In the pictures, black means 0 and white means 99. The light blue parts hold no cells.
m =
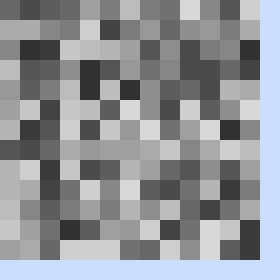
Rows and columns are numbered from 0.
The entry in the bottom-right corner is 23
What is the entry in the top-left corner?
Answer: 40
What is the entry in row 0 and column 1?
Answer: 29
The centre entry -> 59
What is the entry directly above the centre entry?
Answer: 84
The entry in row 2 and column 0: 52
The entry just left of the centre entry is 77
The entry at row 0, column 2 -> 36
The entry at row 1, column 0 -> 66
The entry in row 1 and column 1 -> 66
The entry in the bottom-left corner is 62
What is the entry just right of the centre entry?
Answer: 84

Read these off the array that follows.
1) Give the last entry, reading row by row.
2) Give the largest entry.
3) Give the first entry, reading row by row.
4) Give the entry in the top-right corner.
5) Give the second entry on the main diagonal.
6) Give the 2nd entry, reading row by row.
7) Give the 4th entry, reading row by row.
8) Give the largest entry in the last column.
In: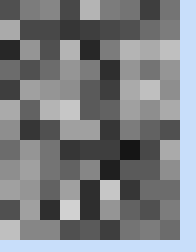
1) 42
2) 81
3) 31
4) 45
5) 28
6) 48
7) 28
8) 74
